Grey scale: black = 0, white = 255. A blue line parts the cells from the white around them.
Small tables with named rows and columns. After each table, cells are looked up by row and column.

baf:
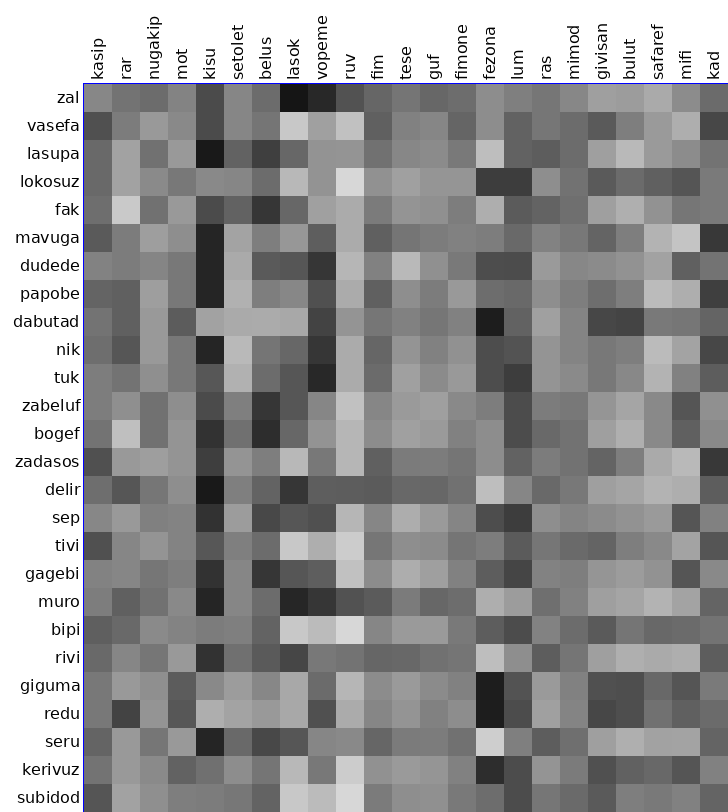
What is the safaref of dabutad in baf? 121
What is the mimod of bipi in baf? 108
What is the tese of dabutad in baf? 129
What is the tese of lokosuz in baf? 160
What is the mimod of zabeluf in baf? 120
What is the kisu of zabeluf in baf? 75
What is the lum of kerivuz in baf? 76
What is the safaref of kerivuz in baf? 104
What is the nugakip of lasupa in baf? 113
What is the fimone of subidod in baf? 121
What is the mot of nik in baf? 120
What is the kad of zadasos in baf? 56
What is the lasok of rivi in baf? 70
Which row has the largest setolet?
nik

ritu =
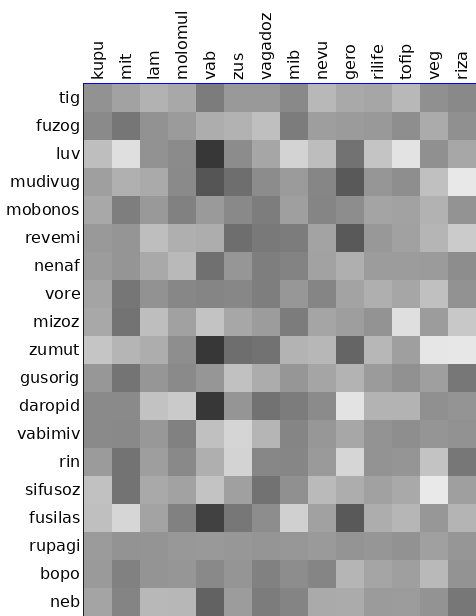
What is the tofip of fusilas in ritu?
182
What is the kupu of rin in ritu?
155
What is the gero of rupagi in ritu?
148
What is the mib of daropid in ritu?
124
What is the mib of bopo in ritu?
141
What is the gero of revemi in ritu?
89
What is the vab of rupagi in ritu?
153
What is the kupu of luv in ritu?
190
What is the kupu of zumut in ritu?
197
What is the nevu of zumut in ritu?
183
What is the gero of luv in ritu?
114
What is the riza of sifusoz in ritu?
159
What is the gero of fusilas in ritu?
89
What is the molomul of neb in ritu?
183
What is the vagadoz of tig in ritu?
153
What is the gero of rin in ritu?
214
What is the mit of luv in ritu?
223
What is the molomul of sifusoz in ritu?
162
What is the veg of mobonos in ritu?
178

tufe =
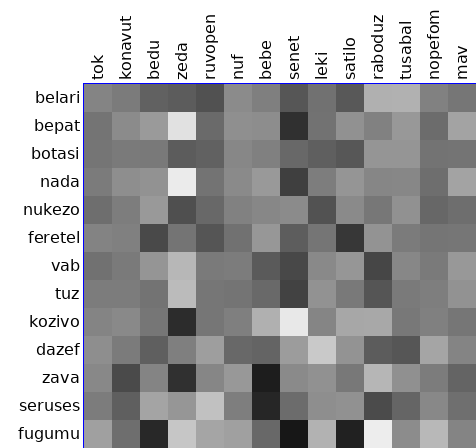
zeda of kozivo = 44
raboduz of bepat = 129
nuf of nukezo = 129
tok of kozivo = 132
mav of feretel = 118
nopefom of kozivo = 128
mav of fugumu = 132
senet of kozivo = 232
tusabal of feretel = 123
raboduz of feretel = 147
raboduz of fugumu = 237
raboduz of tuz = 85
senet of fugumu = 23
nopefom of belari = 129
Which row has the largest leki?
dazef

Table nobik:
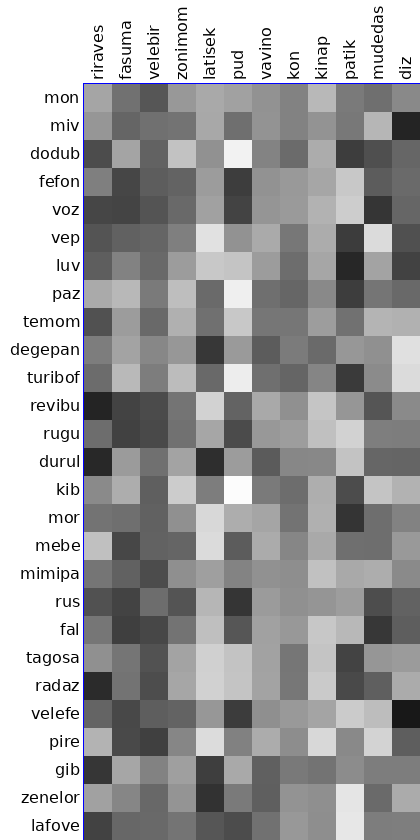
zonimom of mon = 152
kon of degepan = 123
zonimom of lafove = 116
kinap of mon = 184
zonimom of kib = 204
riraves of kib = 138
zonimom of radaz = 166
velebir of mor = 97
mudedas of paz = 117

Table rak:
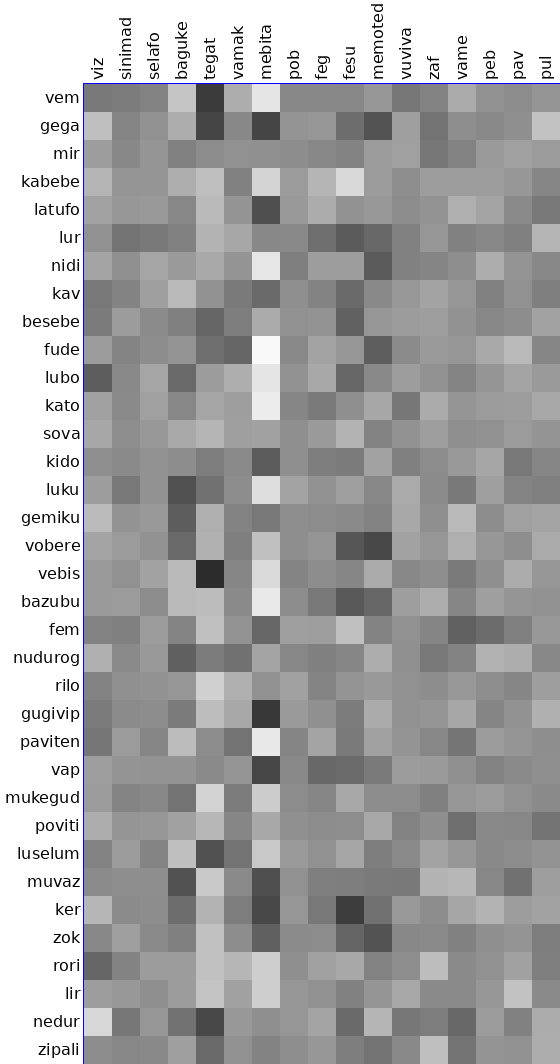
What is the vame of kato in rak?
149
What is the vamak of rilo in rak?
176
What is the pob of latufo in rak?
153
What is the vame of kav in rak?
150
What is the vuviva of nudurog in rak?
144
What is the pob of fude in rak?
137
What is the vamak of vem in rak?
173
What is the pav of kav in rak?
145
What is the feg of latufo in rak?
172
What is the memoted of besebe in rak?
150
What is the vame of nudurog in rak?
131
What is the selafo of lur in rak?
121
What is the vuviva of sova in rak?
146
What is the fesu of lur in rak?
91
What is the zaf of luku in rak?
139

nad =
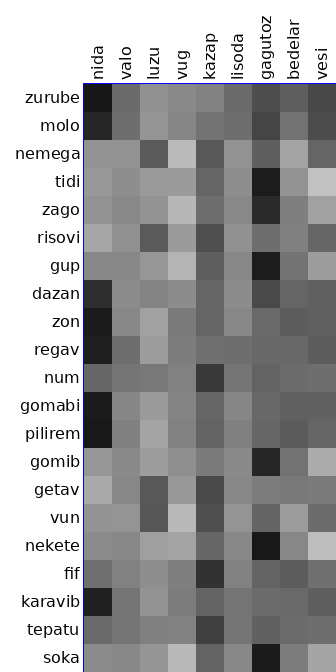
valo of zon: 135
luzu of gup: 150
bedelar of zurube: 94
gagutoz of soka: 27
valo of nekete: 136
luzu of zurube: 145
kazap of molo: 114
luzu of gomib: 157
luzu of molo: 148

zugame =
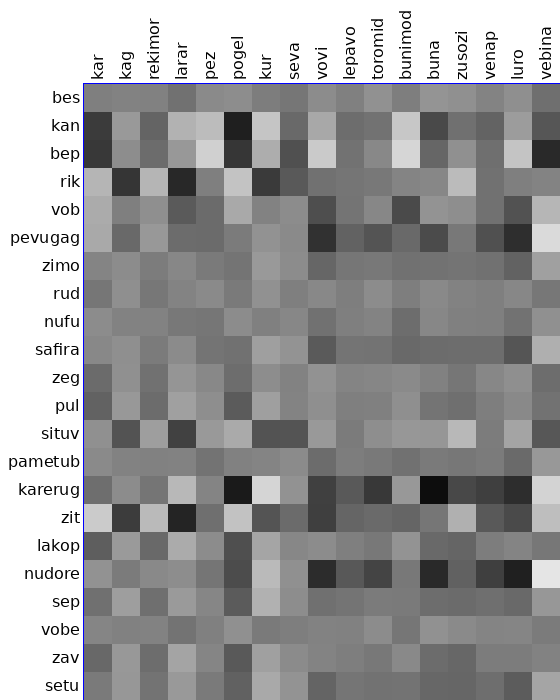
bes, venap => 131
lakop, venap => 125
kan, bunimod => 199
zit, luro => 74
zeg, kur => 141
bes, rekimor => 129
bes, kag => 130
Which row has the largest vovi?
bep

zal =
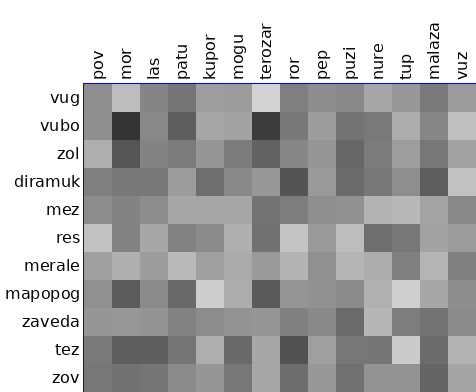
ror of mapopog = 149
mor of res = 130
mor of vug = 189
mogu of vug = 156
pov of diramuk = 127
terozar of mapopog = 90
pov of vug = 142
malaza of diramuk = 93
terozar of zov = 167
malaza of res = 163

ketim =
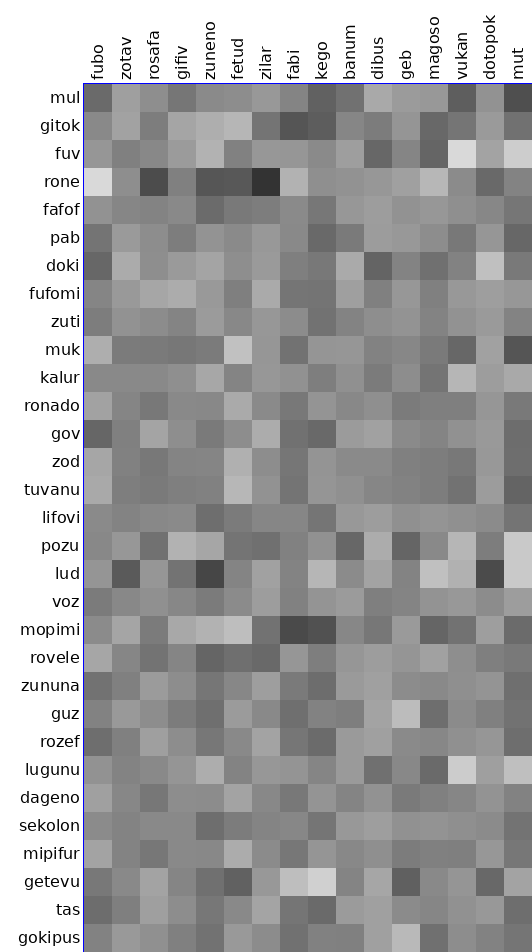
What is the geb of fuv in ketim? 133
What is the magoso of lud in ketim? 192
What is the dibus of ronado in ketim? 143
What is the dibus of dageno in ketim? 146
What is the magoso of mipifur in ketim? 128
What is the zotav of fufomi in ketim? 153
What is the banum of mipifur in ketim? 136
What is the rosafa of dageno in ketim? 119
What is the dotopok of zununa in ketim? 148
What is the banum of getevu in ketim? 132
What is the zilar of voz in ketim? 157
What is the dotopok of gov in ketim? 153
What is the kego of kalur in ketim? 126

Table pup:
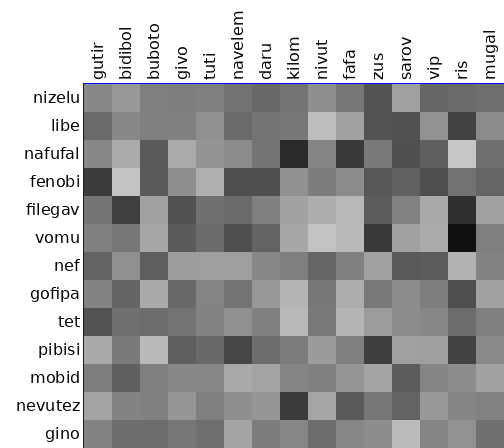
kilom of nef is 127
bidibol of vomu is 119
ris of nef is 178
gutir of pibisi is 169
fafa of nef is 127
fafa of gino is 135
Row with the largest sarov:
gino

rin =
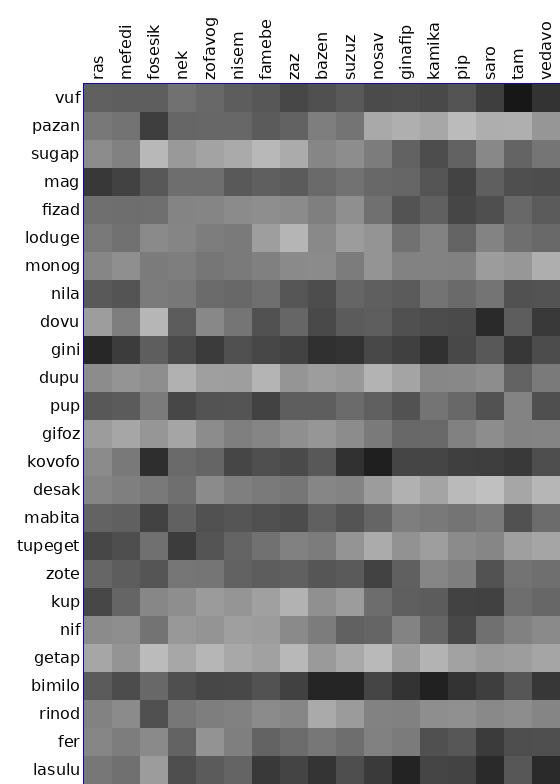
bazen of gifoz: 150
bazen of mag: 106
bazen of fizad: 127
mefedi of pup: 91
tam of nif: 129
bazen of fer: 119
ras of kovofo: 139
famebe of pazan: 91
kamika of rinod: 142

